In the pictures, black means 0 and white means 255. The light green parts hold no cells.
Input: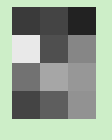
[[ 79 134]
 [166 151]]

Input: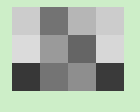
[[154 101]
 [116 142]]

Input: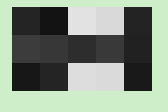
[[ 55  45]
 [ 36 221]]

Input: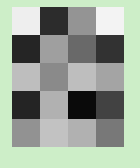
[[159 105]
 [138 190]]

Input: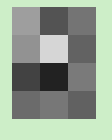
[[214  98]
 [ 34 122]]

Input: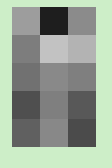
[[194 179]
 [137 127]]

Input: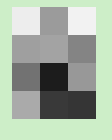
[[163 132]
 [ 28 152]]

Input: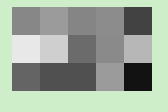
[[207 107]
 [ 80  80]]

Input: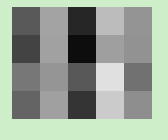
[[161  13]
 [149  88]]
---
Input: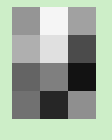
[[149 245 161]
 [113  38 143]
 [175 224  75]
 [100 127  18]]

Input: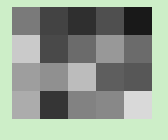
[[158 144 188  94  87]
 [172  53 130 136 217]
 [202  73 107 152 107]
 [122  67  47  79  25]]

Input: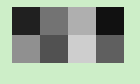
[[144  81 206  95]
 [ 32 115 175  17]]

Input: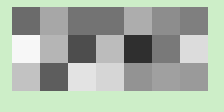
[[194  93 227 214 147 160 154]
 [107 167 115 115 173 141 127]
 [247 181  77 188  47 121 220]]

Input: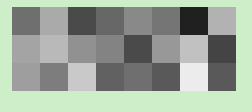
[[158 125 201  97 111  89 236  89]
 [164 185 145 131  74 152 193  68]
 [111 170  74 103 137 117  32 178]]

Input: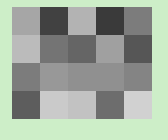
[[ 93 202 194 109 209]
 [166  65 179  58 124]
 [124 152 144 144 132]
 [187 116 101 160  86]]

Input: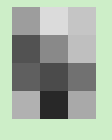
[[157 219 197]
 [ 82 137 191]
 [177  40 169]
 [ 95  75 113]]

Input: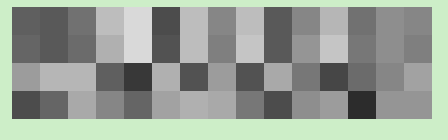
[[156 182 182  95  56 176  82 156  82 169 119  70 107 134 162]
 [ 76 101 169 134 101 162 176 169 119  76 142 156  44 149 149]
 [ 95  89 113 189 217  76 189 134 189  89 134 182 113 142 134]
 [101  89 107 176 217  82 189 127 197  89 149 197 119 142 127]]

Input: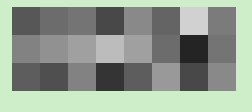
[[130 145 160 188 160 108  36 116]
 [ 93  79 130  52  93 153  72 137]
 [ 87 108 116  72 137 100 209 123]]
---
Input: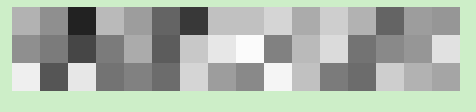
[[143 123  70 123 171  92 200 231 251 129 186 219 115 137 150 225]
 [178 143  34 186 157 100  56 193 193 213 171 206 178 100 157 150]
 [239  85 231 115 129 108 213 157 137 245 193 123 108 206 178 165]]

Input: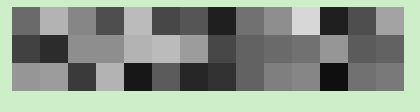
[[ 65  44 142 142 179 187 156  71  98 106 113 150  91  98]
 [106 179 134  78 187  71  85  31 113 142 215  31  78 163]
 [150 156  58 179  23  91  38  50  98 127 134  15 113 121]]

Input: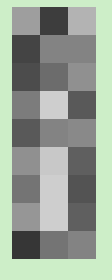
[[ 54 116 131]
 [ 68 131 131]
 [ 76 108 144]
 [ 89 131 137]
 [116 206  83]
 [124 206  89]
 [144 200  95]
 [150 206  95]
 [158  61 179]]

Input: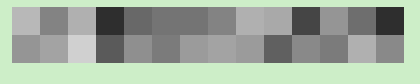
[[149 163 208  90 143 123 155 163 155  96 137 123 176 137]
 [184 131 176  46 104 116 116 131 176 169  69 149 110  46]]

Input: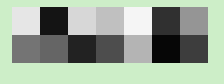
[[116 101  34  77 180   6  61]
 [230  20 215 192 245  48 149]]

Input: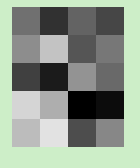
[[ 64  27 147 105]
 [112  49  99  70]
 [141 195  85 119]
 [188 226  77 135]
 [213 174   0  12]]
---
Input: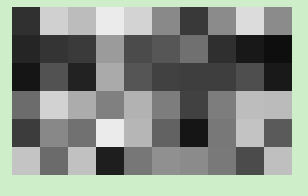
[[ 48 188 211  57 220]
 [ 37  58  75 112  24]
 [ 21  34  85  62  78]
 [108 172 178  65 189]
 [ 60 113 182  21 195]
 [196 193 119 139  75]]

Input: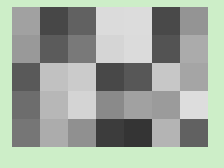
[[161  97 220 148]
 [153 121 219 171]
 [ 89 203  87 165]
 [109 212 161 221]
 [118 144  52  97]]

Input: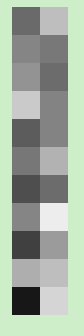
[[106]
 [133]
 [147]
 [202]
 [ 92]
 [119]
 [ 78]
 [133]
 [ 64]
 [174]
 [ 23]]

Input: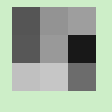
[[ 85 158]
 [ 87  24]
 [192 108]]

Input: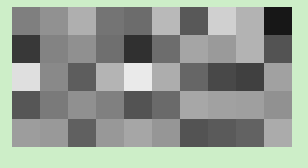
[[127 175 108  88 179]
 [ 56 144  48 165 179]
 [223  93 234 102  64]
 [ 86 144  83 167 159]
 [157  96 166  83  98]]

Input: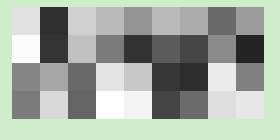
[[226 208 148 172 155]
 [252 192  51  70  36]
 [134 105 199  45 128]
 [123 100 243 107 231]]
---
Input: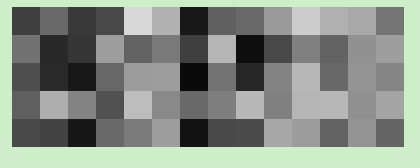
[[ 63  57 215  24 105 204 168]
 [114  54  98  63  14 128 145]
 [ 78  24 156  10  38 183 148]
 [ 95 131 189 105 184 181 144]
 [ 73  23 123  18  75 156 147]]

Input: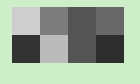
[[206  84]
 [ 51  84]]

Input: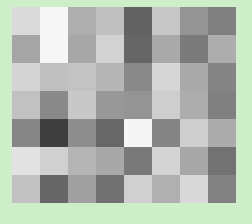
[[218 174  98 148]
 [165 167 102 123]
 [212 195 137 170]
 [193 200 148 173]
 [134 142 245 206]
 [226 181 121 167]
 [193 160 208 216]]

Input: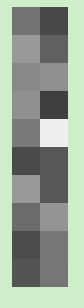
[[115]
 [153]
 [136]
 [144]
 [122]
 [ 74]
 [152]
 [107]
 [ 76]
 [ 84]]

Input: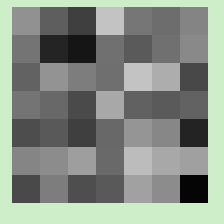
[[145  63 118 132]
 [116  21  90 137]
 [ 98 125 195  72]
 [116  74  97  98]
 [ 77  63 149  35]
 [133 158 188 160]
 [ 73  78 161   5]]

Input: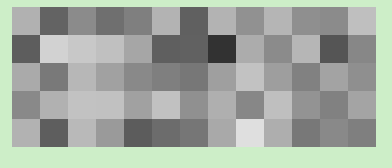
[[177 139 127  96 145 143 191]
 [ 93 200 166  97 172 182 135]
 [170 183 137 119 194 129 143]
 [137 194 161 144 135 147 164]
 [178 185  92 118 223 120 127]]
